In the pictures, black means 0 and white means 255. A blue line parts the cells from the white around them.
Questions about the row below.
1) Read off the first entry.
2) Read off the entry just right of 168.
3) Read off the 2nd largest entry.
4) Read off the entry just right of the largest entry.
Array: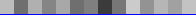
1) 188
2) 111
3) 195
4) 147

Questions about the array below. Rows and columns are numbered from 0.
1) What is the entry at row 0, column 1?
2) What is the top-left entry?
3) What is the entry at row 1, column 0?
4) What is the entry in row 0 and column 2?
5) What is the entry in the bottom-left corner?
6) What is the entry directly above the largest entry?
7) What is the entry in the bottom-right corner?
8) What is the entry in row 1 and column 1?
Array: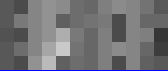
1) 75
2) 88
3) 88
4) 133
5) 88
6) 174
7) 88
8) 121
